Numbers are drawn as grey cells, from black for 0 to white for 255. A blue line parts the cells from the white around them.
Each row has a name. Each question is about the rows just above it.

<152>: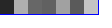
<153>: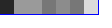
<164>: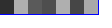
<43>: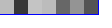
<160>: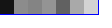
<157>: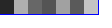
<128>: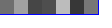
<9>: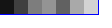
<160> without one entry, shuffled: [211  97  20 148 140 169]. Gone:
[132]
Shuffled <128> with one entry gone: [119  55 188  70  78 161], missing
[111]

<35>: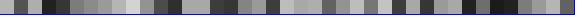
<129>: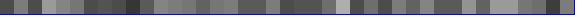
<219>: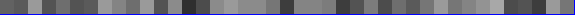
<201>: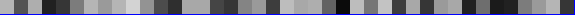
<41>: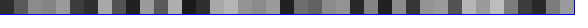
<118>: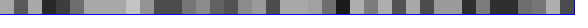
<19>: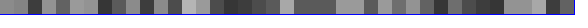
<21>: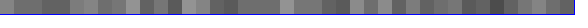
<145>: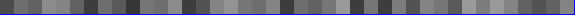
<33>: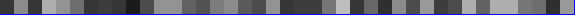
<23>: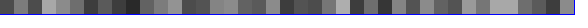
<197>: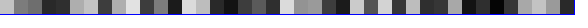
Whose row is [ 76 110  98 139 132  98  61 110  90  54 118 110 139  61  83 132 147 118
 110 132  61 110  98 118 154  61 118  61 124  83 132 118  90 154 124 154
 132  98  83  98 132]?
<145>
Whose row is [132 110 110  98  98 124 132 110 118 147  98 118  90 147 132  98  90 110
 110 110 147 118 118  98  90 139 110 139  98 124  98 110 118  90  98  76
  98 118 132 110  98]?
<21>
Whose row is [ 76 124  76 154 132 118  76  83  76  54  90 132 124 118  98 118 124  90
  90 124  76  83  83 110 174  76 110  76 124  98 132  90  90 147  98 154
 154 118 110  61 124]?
<129>

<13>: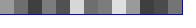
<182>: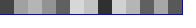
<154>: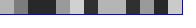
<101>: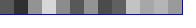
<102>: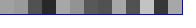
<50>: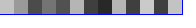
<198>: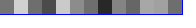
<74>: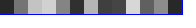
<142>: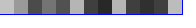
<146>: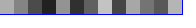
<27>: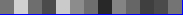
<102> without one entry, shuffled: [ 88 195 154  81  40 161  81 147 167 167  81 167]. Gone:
[55]
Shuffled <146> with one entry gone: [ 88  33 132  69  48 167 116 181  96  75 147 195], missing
[174]
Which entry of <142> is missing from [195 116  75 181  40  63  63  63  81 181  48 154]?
[188]

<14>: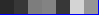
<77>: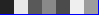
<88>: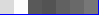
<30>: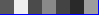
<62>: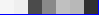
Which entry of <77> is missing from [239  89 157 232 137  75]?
[35]
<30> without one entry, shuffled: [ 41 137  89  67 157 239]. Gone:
[75]
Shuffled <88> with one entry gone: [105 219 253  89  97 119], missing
[83]
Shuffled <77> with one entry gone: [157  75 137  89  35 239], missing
[232]
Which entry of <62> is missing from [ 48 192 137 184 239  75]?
[245]
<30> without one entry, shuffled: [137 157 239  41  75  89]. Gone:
[67]

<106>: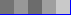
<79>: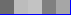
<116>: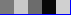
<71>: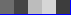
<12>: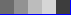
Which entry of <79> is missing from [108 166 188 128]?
[195]
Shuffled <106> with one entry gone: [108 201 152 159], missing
[116]
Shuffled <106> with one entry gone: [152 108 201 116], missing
[159]
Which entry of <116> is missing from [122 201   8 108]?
[208]
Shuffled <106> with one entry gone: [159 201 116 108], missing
[152]
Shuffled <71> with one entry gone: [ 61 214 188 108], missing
[68]

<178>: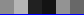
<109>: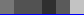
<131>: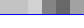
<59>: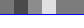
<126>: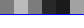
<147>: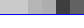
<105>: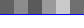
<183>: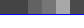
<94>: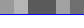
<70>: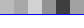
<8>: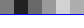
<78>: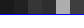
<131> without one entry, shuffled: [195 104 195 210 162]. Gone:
[132]
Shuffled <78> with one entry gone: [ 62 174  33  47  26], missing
[54]

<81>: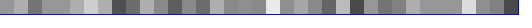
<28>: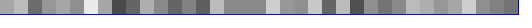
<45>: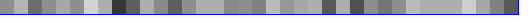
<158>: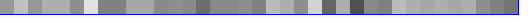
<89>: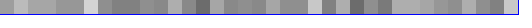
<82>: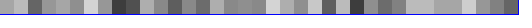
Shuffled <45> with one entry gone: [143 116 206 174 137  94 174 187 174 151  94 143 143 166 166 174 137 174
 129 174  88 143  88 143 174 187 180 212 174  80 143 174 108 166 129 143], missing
[54]
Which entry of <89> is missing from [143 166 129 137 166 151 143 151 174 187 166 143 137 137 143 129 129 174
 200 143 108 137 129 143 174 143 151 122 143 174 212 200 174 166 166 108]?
[158]
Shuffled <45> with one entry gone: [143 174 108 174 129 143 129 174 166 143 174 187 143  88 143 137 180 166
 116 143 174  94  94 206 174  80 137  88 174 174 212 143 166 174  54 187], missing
[151]
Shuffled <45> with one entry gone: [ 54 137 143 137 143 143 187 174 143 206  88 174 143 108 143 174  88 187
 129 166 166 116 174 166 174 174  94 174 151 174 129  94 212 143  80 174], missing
[180]
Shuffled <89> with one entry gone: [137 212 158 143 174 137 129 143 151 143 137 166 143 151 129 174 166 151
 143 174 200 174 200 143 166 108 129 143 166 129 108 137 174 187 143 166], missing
[122]
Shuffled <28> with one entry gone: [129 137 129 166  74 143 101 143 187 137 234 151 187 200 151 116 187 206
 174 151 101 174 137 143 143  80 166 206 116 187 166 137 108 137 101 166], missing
[94]
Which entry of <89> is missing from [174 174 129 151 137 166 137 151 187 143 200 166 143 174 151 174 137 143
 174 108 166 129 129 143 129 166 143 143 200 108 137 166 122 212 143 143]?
[158]

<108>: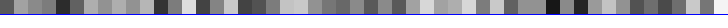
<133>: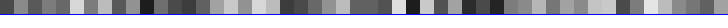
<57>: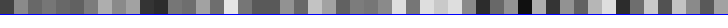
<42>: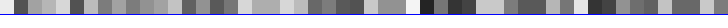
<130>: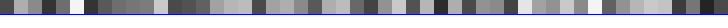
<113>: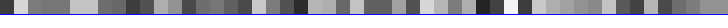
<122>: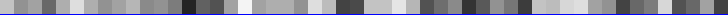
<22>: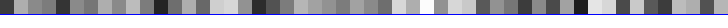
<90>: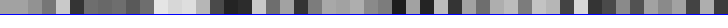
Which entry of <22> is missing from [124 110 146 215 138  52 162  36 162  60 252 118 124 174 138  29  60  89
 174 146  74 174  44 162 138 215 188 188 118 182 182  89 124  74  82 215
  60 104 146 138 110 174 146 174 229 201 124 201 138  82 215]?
[207]
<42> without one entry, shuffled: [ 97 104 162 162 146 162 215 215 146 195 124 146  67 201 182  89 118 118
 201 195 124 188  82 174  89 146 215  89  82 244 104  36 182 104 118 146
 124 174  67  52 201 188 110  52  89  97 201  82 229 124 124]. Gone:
[236]
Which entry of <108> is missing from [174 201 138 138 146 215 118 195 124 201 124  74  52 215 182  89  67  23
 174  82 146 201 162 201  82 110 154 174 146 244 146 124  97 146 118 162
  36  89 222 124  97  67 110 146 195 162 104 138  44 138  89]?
[132]
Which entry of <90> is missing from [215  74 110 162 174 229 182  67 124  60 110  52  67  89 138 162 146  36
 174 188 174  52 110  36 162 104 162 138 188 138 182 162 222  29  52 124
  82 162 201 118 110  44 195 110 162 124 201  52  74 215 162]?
[168]
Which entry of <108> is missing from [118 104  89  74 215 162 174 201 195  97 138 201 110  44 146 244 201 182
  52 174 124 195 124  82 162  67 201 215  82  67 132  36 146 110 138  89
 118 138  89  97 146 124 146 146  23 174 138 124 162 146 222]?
[154]

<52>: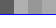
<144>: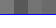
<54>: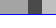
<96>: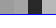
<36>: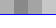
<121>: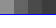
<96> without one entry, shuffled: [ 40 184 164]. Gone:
[156]
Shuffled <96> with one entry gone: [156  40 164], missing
[184]
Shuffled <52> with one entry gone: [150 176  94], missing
[170]

